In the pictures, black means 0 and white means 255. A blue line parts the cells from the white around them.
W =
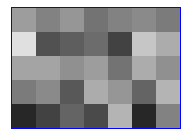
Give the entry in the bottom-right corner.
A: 130
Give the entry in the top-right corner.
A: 123
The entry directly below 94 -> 144
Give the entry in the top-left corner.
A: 157
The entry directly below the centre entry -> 172
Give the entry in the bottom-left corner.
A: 39
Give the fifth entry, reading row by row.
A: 130
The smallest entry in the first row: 115
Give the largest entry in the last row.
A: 180
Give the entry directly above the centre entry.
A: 108

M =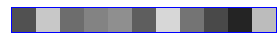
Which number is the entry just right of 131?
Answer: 143
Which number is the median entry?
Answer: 116

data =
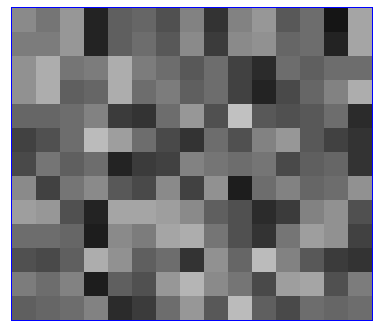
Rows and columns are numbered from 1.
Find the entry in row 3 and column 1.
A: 145
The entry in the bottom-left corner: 95
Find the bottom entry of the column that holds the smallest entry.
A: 102
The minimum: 21
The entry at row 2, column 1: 124
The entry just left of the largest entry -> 80
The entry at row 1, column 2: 117
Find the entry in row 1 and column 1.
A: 138
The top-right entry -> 165
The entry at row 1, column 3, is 151
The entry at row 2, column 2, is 124
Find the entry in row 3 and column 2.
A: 173
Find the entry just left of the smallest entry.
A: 109
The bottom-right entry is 109
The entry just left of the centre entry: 65
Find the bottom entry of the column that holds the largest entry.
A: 187
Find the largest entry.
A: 193
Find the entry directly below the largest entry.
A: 80

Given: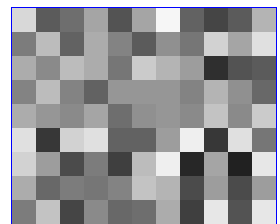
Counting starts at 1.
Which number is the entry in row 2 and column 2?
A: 188
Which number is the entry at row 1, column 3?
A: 110
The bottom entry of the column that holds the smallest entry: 83
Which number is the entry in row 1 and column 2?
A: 91
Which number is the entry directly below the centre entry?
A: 98
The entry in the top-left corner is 216
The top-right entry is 180
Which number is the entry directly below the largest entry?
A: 144
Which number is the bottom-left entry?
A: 124
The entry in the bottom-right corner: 231
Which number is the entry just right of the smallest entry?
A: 231
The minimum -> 33
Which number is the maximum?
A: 246
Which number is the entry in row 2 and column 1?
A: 124
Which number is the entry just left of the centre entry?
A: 110
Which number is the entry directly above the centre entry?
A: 150
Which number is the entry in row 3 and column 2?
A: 138
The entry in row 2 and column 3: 98
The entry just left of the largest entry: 165
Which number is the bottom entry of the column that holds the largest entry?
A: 172

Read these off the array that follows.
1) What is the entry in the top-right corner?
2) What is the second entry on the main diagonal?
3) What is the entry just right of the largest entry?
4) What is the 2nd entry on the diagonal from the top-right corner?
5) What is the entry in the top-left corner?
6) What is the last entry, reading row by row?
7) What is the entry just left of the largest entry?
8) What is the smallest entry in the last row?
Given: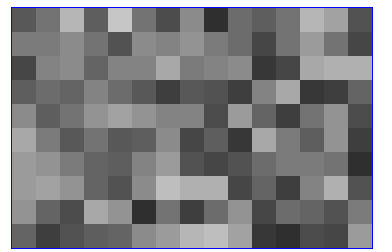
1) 82
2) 123
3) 115
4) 115
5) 88
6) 155
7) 94
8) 47
